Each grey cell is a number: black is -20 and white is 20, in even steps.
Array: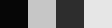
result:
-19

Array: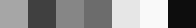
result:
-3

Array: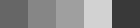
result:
1

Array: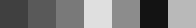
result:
15

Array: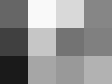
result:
-16

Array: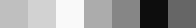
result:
7

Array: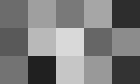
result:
-15

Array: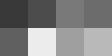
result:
-5

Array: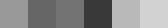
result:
-2

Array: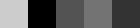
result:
-20
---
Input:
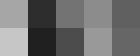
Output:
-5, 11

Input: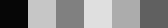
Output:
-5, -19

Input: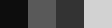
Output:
13, -18

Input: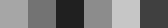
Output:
-10, 6

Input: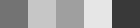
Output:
-11, -2

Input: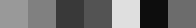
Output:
-3, 4

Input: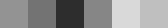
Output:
10, 3
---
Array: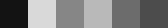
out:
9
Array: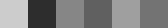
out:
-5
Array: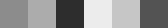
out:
17
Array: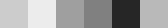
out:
0
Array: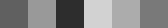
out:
13
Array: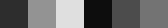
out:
-18
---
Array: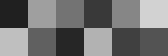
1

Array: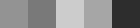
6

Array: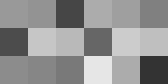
5

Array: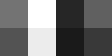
-14

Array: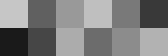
-1

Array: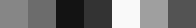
5

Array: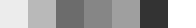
-12

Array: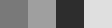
-13
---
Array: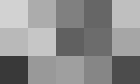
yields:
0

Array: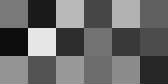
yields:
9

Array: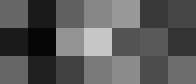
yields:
-5

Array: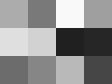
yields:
19

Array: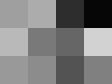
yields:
-13

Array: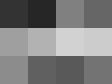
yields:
0

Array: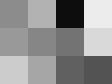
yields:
-18

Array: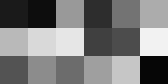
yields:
4
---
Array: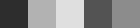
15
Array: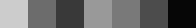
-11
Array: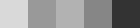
8
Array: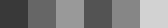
4
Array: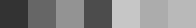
3
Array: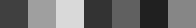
14
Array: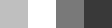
-1
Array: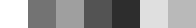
5
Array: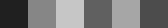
11
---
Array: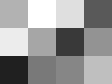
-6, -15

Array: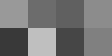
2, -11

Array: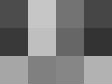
-9, 6

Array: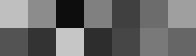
5, -7

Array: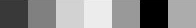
7, -11

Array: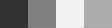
7, -12

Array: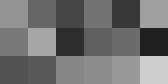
5, -7
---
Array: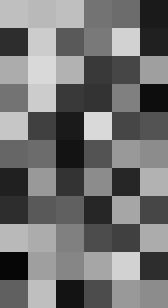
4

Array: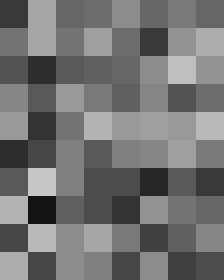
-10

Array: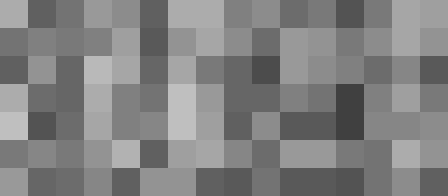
2

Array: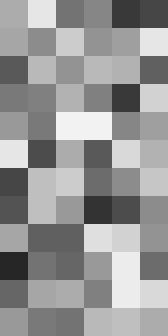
10

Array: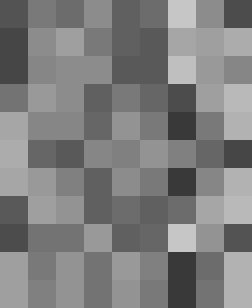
-2
